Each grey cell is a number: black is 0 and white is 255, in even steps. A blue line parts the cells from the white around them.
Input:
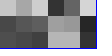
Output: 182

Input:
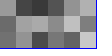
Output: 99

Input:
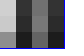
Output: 100

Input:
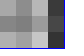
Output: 198

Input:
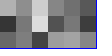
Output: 163

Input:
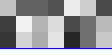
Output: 112

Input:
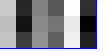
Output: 241

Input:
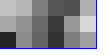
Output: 127

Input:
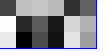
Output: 227

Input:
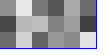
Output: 137
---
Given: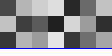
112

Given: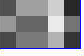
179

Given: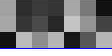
87

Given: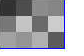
176

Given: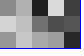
158

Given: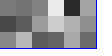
170
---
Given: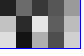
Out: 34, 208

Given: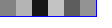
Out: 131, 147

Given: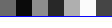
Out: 106, 69

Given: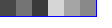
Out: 72, 137

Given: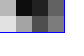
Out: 184, 124

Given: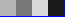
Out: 182, 26

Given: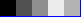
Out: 0, 180
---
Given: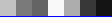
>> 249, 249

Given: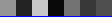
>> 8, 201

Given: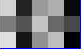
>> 196, 223

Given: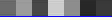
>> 205, 205

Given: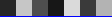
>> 23, 218

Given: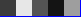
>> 84, 231

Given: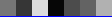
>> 6, 220
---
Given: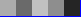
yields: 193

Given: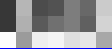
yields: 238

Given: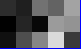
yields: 134

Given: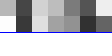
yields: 223

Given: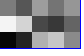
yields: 176

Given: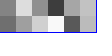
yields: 208
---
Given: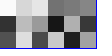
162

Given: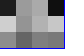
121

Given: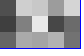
114

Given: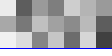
64

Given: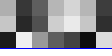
220

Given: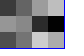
171

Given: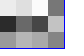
133

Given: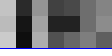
95
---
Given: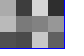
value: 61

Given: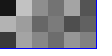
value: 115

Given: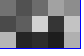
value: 108

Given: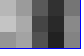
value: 89

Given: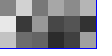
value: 167

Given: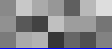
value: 95

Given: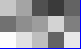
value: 80
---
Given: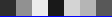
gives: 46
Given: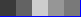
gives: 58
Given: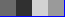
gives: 106
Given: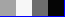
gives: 164
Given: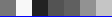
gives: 119
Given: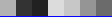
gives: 178
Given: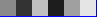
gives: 138
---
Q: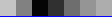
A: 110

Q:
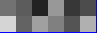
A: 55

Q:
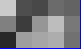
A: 99

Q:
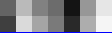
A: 20

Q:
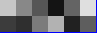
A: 100

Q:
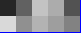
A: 82

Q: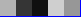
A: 151

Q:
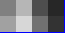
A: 161

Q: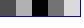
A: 218
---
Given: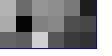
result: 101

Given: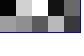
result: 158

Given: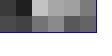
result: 74

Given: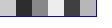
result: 203

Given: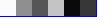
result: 251

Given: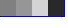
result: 128

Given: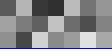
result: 144

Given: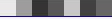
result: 233

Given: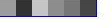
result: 156
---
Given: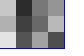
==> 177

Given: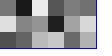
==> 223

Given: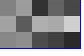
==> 162

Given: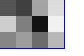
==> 206

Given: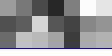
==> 80

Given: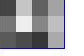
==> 118

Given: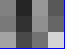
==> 121

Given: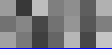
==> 114
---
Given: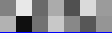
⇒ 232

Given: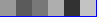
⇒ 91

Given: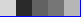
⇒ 42

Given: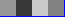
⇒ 56

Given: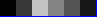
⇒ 57

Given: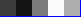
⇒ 19

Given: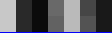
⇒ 40
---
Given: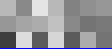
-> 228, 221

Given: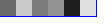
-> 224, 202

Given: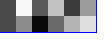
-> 248, 223

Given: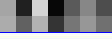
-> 212, 178

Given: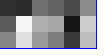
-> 246, 224

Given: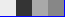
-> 237, 169
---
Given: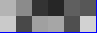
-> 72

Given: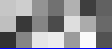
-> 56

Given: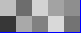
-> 169

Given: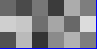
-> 199

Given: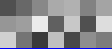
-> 158

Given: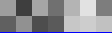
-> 145

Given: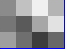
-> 90
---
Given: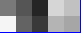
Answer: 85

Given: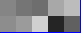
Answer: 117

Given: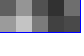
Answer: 149

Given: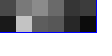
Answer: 121

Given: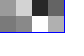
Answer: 211

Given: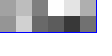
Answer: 189

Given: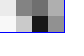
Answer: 131

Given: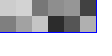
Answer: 211

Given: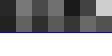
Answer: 120
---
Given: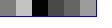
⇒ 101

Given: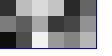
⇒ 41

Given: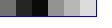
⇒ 183

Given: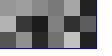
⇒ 166

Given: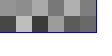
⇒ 176

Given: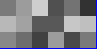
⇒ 115

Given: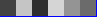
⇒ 148
